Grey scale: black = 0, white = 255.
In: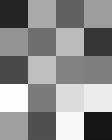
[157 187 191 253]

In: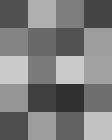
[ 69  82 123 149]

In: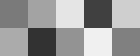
[207 240]

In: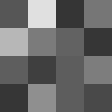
[118  98  63  54]

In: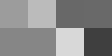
[105 216]

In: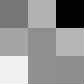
[  3 143 241]

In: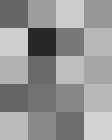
[150 120 106 100]

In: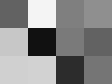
[143 122 210]
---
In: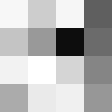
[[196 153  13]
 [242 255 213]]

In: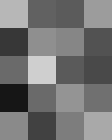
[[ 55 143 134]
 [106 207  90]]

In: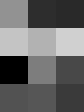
[[196 178 208]
 [  0 125  72]]

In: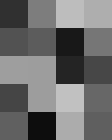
[[ 82  92  24]
 [158 157  36]]

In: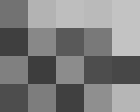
[[ 63 136  89]
 [128  61 140]]

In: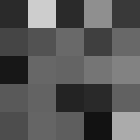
[[ 69  82 105]
 [ 23 103 100]]

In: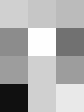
[[140 254 113]
 [157 208 157]]
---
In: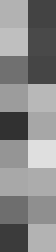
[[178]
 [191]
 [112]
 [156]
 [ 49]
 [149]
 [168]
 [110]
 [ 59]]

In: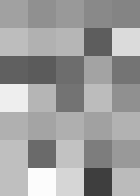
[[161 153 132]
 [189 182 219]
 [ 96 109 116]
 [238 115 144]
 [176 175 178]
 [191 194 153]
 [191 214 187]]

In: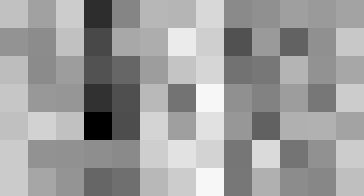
[[193 204 133 181 138 159 163]
 [147 193 168 235  81  98 200]
 [189 157 102 196 114 180 167]
 [198 150  79 115 144 157 204]
 [192 193  77 159 151 176 163]
 [203 145 138 226 118 116 204]
 [203 148 111 204 119 140 191]]

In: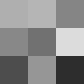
[[175 133]
 [136 220]
 [ 77  45]]

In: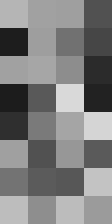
[[181 159]
 [ 29 113]
 [161 141]
 [ 28 217]
 [ 47 165]
 [160 151]
 [115  87]
 [189 188]]

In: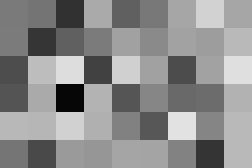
[[122  49  96 166 166]
 [123  96 161 162 185]
 [ 77 221 208  76 223]
 [ 84   6  85 105 178]
 [184 209 129 226 185]
 [117 154 165 130 185]]

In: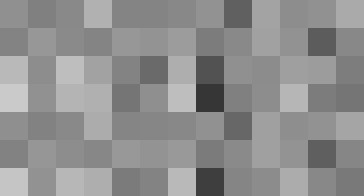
[[144 137 132 136  96 141 170]
 [131 138 151 156 137 146 136]
 [185 190 131 174 144 159 125]
 [202 180 117 190 128 182 117]
 [143 137 133 136 103 142 165]
 [130 141 152 153 138 147 134]
 [197 183 123 185 133 172 121]]

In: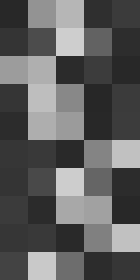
[[ 40 182  59]
 [ 52 206  45]
 [156  43  40]
 [ 53 136  59]
 [ 44 155  60]
 [ 54  41 193]
 [ 52 205  44]
 [ 59 168  40]
 [ 54  41 193]
 [ 67 109  54]]
